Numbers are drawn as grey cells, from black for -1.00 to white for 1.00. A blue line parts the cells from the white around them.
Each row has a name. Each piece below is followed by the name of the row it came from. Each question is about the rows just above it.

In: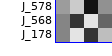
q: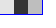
J_178
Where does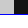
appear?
J_578
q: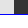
J_178
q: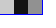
J_578
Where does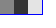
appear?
J_568

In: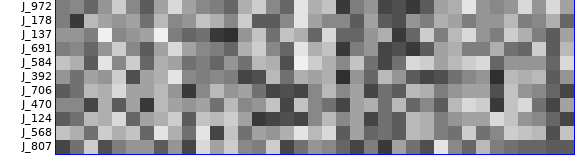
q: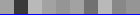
J_470
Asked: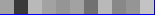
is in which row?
J_470
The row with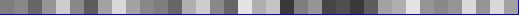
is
J_972

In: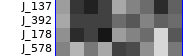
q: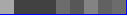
J_392
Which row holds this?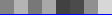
J_578
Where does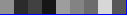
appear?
J_178
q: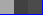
J_578
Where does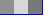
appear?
J_578

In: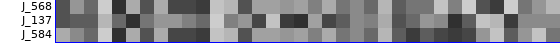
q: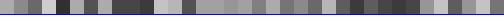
J_584
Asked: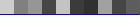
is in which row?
J_137
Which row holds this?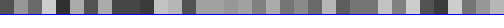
J_568
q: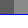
J_137
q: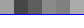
J_137

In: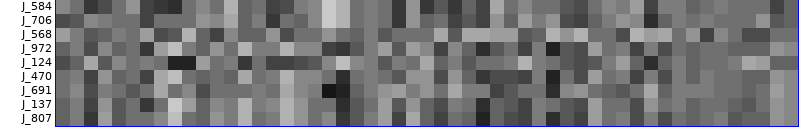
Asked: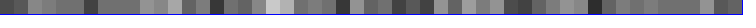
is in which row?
J_706
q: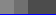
J_568

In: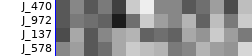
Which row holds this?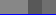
J_470
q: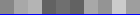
J_137
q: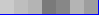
J_578
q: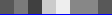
J_470

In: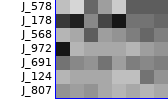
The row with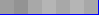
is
J_807
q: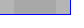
J_972

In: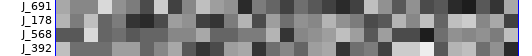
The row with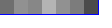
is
J_178
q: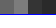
J_178
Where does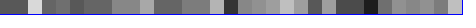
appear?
J_568
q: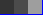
J_392

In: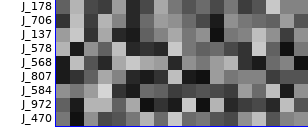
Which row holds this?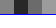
J_706
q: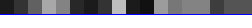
J_807
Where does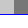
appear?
J_578
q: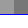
J_807
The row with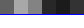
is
J_807
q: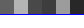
J_178
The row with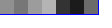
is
J_568

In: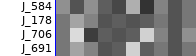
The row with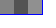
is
J_706
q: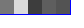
J_706
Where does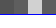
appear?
J_691
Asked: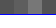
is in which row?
J_178

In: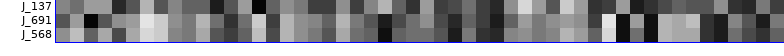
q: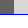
J_568
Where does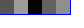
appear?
J_137
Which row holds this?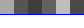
J_568

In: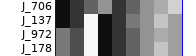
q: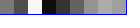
J_972
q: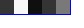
J_137
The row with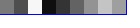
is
J_178

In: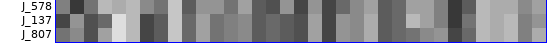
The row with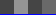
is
J_578
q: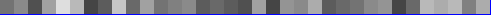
J_807
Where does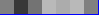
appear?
J_137
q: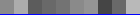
J_807
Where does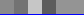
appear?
J_578

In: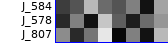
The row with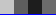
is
J_578
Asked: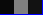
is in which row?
J_807
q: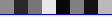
J_807

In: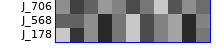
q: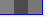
J_706
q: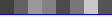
J_706
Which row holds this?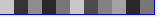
J_178
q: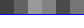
J_706

